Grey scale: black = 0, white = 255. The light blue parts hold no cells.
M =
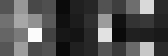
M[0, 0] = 84
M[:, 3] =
[79, 89, 66, 82]
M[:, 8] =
[62, 17, 10, 57]
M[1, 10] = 56
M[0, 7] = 82
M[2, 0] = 101
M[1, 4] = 16
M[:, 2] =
[72, 145, 251, 74]
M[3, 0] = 86
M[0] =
[84, 152, 72, 79, 10, 32, 38, 82, 62, 110, 217, 41]
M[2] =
[101, 122, 251, 66, 23, 20, 40, 226, 10, 32, 30, 25]
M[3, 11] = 42

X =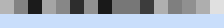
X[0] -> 181
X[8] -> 119
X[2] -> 27
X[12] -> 127
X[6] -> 144

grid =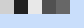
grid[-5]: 208
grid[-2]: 81
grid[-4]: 33

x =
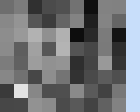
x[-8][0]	110
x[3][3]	87
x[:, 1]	[124, 148, 153, 94, 97, 113, 227, 72]
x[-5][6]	71
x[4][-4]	46
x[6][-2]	66
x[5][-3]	74
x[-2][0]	58
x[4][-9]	124
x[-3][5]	50
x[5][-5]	116
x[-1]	[71, 72, 146, 139, 75, 89, 67, 97, 130]
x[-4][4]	148
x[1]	[136, 148, 86, 60, 101, 131, 31, 132, 101]
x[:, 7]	[130, 132, 123, 122, 153, 92, 66, 97]
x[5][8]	79
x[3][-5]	180

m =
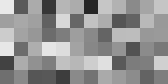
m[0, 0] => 233
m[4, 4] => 193
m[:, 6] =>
[38, 194, 137, 135, 206, 115]
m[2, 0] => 204
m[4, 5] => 183
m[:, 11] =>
[197, 153, 154, 120, 208, 126]
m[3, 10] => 139
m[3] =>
[231, 108, 174, 229, 221, 163, 135, 124, 148, 82, 139, 120]
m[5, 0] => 111
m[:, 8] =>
[178, 84, 188, 148, 89, 155]
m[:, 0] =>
[233, 159, 204, 231, 66, 111]
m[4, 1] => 172
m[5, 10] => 99
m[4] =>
[66, 172, 145, 126, 193, 183, 206, 224, 89, 124, 126, 208]
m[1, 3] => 97
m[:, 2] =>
[171, 160, 151, 174, 145, 86]
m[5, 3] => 88

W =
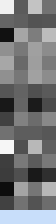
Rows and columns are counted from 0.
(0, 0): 240
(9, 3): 87
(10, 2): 184
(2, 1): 166
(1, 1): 95
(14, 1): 114
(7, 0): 24
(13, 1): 164
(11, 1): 121
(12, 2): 25
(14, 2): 83
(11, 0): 62
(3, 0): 144
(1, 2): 83
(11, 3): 121
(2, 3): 188
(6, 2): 80

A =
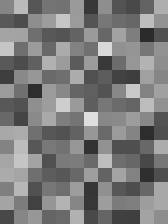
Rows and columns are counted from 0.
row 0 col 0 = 133
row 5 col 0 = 62
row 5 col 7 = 93
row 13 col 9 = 77
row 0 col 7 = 142
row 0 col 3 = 116
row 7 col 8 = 107
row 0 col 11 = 174
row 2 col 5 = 99
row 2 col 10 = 43
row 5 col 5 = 172
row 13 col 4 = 110
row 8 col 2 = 138
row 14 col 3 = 149
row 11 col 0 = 165
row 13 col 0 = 127
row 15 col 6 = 73
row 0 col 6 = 56
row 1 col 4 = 198
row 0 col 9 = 73
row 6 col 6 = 95
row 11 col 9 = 103
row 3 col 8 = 145
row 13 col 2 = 81
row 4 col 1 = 76
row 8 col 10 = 136
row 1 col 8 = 108
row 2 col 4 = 84
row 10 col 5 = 151
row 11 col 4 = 122
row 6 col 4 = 136
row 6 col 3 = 155
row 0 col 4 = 114
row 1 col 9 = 103
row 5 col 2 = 151

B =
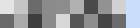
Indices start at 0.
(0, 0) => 228
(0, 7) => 146
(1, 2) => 61
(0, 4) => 140
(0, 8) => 209
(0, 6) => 74

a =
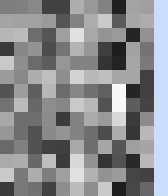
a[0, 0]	126
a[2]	[182, 187, 109, 85, 159, 225, 168, 148, 154, 37, 145]
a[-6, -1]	140
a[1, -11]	164
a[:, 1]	[128, 161, 187, 135, 142, 136, 157, 187, 110, 110, 128, 173, 122, 121]
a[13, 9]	71
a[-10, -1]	122
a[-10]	[201, 142, 107, 93, 150, 131, 130, 51, 35, 166, 122]
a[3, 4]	116
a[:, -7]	[65, 85, 159, 116, 150, 142, 107, 134, 59, 148, 64, 59, 159, 142]
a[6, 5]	135
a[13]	[58, 121, 113, 66, 142, 187, 141, 202, 29, 71, 103]
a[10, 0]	105
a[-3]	[170, 173, 104, 190, 59, 216, 146, 51, 82, 41, 184]
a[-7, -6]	201
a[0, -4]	130
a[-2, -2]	70
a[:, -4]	[130, 202, 148, 62, 51, 191, 96, 82, 154, 76, 166, 51, 147, 202]
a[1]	[164, 161, 161, 154, 85, 130, 173, 202, 90, 166, 172]
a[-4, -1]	165
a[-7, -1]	68
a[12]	[201, 122, 173, 126, 159, 225, 178, 147, 156, 70, 66]
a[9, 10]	184

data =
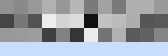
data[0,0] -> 146
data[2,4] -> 130
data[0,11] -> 153
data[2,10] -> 97
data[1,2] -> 83
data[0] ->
[146, 138, 152, 177, 151, 183, 122, 162, 122, 176, 175, 153]
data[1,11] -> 89

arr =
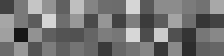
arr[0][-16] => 65
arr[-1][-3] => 45
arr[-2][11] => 203
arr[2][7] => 125
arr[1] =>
[166, 121, 92, 213, 110, 152, 74, 150, 66, 127, 59, 92, 164, 110, 54, 67]
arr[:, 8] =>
[108, 66, 119, 103]
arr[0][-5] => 140
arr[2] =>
[160, 22, 146, 95, 83, 81, 101, 125, 119, 215, 76, 203, 80, 52, 119, 136]
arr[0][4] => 96
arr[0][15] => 168
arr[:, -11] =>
[191, 152, 81, 116]
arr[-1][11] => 56
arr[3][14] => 96
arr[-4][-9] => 109
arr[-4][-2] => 114
